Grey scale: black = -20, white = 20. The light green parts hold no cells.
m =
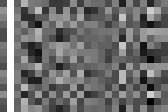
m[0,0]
-7
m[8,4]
-9
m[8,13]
-1
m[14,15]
-10
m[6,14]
-5
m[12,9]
-8
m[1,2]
-2
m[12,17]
-12
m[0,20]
0
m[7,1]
20
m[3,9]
-2
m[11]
[-2, 20, 0, -7, -15, -15, -2, 0, 7, 2, 0, 2, -4, -2, -5, -7, -8, 9, -8, -2, -17, -6, -8, -10]
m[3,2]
-3
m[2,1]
20
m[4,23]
4
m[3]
[-4, 20, -3, 2, -11, -17, 0, -5, 5, -2, 4, -4, 0, 0, -4, -10, -5, 1, -7, -5, -13, -17, -12, -9]
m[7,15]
-9
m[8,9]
-5
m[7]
[-3, 20, -2, -2, -14, -17, -1, -3, 6, 0, 2, -1, -1, -1, -4, -9, -6, 5, -8, -4, -16, -12, -11, -10]
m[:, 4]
[-1, -2, -13, -11, 0, 1, -15, -14, -9, 1, -10, -15, -3, -7, -6, 1]
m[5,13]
-4
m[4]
[-8, 20, -1, -5, 0, 8, -3, -3, -13, -8, -7, -1, -5, -3, -2, -2, -1, -8, 4, -4, 4, 6, 5, 4]
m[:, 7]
[-11, 1, 3, -5, -3, -8, 2, -3, -8, -6, 3, 0, -11, 2, -9, -10]
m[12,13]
-2
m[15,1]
20
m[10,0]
1
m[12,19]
-9
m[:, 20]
[0, -4, -15, -13, 4, 4, -17, -16, -10, 4, -12, -17, -3, -8, -7, 2]
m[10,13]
-8
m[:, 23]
[-1, -5, -9, -9, 4, 2, -10, -10, -7, 3, -8, -10, -3, -6, -5, 0]
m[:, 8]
[-11, -11, 2, 5, -13, -15, 5, 6, 1, -15, -2, 7, -7, -7, -3, -14]
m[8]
[-5, 20, -4, 6, -9, -14, -1, -8, 1, -5, 5, -7, 1, -1, -4, -10, -3, -4, -6, -7, -10, -19, -12, -7]
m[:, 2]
[-5, -2, 1, -3, -1, -3, 0, -2, -4, -2, 0, 0, -5, -1, -5, -4]
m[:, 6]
[-3, -12, -6, 0, -3, -4, -3, -1, -1, -4, -8, -2, -2, -10, -1, -4]
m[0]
[-7, 20, -5, 8, -1, -2, -3, -11, -11, -10, 2, -10, -1, -3, -3, -8, 0, -15, 1, -9, 0, -14, -5, -1]

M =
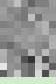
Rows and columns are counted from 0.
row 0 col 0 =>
3
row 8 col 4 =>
-12
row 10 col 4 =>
-4
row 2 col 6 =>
4
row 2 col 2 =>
0
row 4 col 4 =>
3
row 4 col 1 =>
3
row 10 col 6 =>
-8
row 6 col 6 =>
0
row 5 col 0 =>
1
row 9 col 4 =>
-4
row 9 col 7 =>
-5
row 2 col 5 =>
-2
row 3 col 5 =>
6
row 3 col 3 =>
1
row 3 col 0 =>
0
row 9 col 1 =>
3
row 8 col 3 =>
-7
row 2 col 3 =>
-1
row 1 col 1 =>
1
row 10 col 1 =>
3
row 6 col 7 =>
8
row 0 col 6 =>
0
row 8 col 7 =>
2
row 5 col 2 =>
5
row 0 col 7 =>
4
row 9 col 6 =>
8

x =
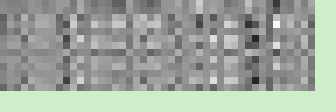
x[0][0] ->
1
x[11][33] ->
11
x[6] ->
[2, 5, 5, 1, 4, 5, 6, 3, 2, -5, 7, 4, 3, 10, 6, 6, 8, 9, -1, 7, 3, 10, 8, 3, 4, -3, 4, 3, -4, 2, 7, 1, 11, 9, 3, -7, -6, 1, 3, 15, 3, 6, 0, 8, -2]
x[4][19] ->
5
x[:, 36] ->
[3, 0, 3, -7, 3, -14, -6, 6, -8, -2, -3, -14, 3]
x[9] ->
[-1, 4, 2, 4, 2, 5, 5, 4, 0, -2, 8, 1, 2, 7, 4, 4, 8, 7, 0, 6, 6, 6, 8, 3, 1, 1, 4, 2, -4, 3, 2, 2, 8, 5, 1, -5, -2, 3, 0, 12, 4, 6, 2, 6, -1]
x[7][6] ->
1
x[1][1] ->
1
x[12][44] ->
0
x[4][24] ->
-2
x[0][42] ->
5
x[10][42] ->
3
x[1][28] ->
10
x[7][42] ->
4
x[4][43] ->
2
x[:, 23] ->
[3, 3, 2, 3, 2, 5, 3, 2, 4, 3, 4, 5, 2]
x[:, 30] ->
[5, 6, -6, 2, -3, 15, 7, 1, 11, 2, 7, 15, -4]
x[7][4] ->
2
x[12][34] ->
0
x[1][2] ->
1
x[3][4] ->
3
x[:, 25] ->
[6, 4, 5, -1, 7, -2, -3, 7, -2, 1, 2, -2, 6]
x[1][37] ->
3
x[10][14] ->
3
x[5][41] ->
3
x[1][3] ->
0
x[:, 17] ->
[-5, -3, 6, 11, 2, 3, 9, -3, 4, 7, 1, 3, 4]
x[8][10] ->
4
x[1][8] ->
4
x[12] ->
[-4, 2, -2, 7, 1, 6, 6, 5, -3, 1, 8, -2, 0, 3, 2, 1, 7, 4, 1, 6, 8, 1, 7, 2, -3, 6, 2, 2, -4, 3, -4, 2, 5, 2, 0, -3, 3, 7, -4, 7, 4, 7, 4, 3, 0]
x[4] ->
[-3, 1, -2, 6, 1, 4, 4, 4, -2, 2, 6, -1, 0, 2, 2, 0, 4, 2, 2, 5, 7, -1, 5, 2, -2, 7, 2, 2, 0, 4, -3, 3, 2, 1, 0, 0, 3, 6, -4, 3, 3, 4, 5, 2, 2]
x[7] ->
[1, 0, 0, 3, 2, 1, 1, 2, 3, 6, -1, 2, 2, -3, 1, -1, -2, -3, 5, 1, 2, -4, -1, 2, 1, 7, 1, 3, 8, 3, 1, 3, -3, -1, 2, 9, 6, 4, 0, -7, 2, 0, 4, -1, 5]
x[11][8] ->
5
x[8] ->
[3, 4, 4, -1, 5, 4, 3, 3, 4, -5, 4, 9, 3, 7, 5, 5, 3, 4, 0, 5, -1, 7, 5, 4, 6, -2, 3, 5, 3, 3, 11, 2, 9, 9, 3, -2, -8, 1, 1, 6, 1, 3, 1, 7, -1]
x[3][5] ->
7

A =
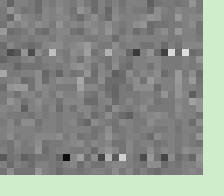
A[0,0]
0
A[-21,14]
0
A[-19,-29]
-3
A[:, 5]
[-3, -3, -1, 2, -2, 0, -2, 2, -2, -2, 2, 2, 2, -1, 2, 1, 0, -2, -1, 1, 2, 3, -2, 0, 3]
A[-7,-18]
0
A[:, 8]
[1, 2, 1, 3, 1, 1, 2, 0, 1, -1, -4, 2, -1, 2, -2, -3, -1, -1, -1, 2, -1, 0, -4, -2, -3]
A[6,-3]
1
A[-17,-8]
1
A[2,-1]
1
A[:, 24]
[-1, -1, -1, -1, -1, -1, 0, 14, -1, -1, -1, 0, 0, -1, -1, -1, -1, 0, 0, 0, 0, 0, 2, -1, -1]
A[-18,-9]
0
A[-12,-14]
-2
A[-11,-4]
1
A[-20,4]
-1
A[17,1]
1
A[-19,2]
-1
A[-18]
[-2, -8, -6, 3, -8, 2, -1, 10, 0, -1, 2, 1, 5, -2, 0, 8, 1, 1, -4, -11, 0, 3, -3, -10, 14, -4, 15, -3, -2]
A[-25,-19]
-1
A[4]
[4, -3, -2, -1, 1, -2, -3, 0, 1, 1, -2, -3, 0, 2, 0, 3, 0, -2, 0, -3, -1, -3, 0, 2, -1, 4, 0, 0, -2]
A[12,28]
-1
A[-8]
[-1, 1, -2, 2, 2, -2, 0, 0, -1, 0, 1, -2, -4, 2, 0, -1, -2, 1, 0, -1, -1, 2, 0, 0, 0, -1, 0, -3, 2]
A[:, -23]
[0, 1, 1, 1, -3, 0, 1, -1, 0, -1, -4, -3, 1, 1, 0, -1, -1, 0, 0, 1, -2, -3, -2, 0, 0]
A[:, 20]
[0, -1, 1, 3, -1, 0, -2, 0, 0, 0, 1, -2, 2, 0, 0, 2, 0, -1, 0, -1, 0, -1, -8, -2, 0]
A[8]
[-4, -2, -2, 0, 1, -2, 0, 0, 1, -1, 1, -2, 2, 0, -1, -2, 1, -1, -2, 0, 0, 1, 1, -1, -1, -1, 0, -1, 3]
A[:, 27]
[3, 0, 1, 2, 0, 0, 1, -3, -1, -1, 2, 4, 0, -5, 5, 0, 0, -3, 0, -1, -1, 1, -4, 0, 1]
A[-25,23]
-1
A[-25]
[0, -4, 0, 0, -1, -3, 0, -1, 1, 0, -1, 1, -1, -3, 0, -2, 0, -2, 0, 0, 0, -5, -2, -1, -1, -2, -1, 3, -1]
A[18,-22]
0
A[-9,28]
-2
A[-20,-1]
-1
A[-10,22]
-1
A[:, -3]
[-1, 0, 0, 0, 0, 0, 1, 15, 0, 0, -1, 0, 0, 1, 0, 0, 0, 0, 0, 0, 0, 2, -1, 0, 0]
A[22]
[-6, -2, -1, -5, -3, -2, -2, -1, -4, -18, 1, 5, -3, 2, -9, 8, -6, 13, 0, -2, -8, 4, -2, -9, 2, -3, -1, -4, 3]
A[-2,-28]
-3

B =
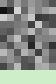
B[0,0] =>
3
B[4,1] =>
-7
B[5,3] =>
-5
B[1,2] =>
13
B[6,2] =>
3
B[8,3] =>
-7
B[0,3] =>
-1
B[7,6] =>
3
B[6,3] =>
4
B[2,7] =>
-8
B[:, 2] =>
[5, 13, -3, -1, 0, 10, 3, -6, -1, 9]
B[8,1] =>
3
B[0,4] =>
4
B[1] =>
[-17, -13, 13, -4, 6, 1, 5, 8]
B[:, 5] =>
[1, 1, -11, 11, -2, 1, 6, -10, 9, 6]
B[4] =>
[-5, -7, 0, 3, 9, -2, 2, 7]
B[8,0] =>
0
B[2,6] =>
-10
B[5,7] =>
1
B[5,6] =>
0
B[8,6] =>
1
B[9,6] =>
7
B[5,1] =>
2
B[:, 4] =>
[4, 6, 11, -10, 9, -11, -14, 3, -5, -8]

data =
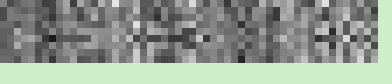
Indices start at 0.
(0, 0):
0
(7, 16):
6
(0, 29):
-7
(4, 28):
1
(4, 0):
-5
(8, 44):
1
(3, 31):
-3
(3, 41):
1
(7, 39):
-3
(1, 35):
-9
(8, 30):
1
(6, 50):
6
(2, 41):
5
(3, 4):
-1
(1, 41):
7
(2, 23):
0
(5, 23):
-4
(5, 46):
-7
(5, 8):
-7
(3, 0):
-3
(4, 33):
-3
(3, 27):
10
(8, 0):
-3
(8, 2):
-7
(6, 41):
5
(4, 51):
0
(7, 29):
0
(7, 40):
0
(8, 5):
-7
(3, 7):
-6
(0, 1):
-8
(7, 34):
-9
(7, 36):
-3
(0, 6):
-10
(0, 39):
6
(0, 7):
-9
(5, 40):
9
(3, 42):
3
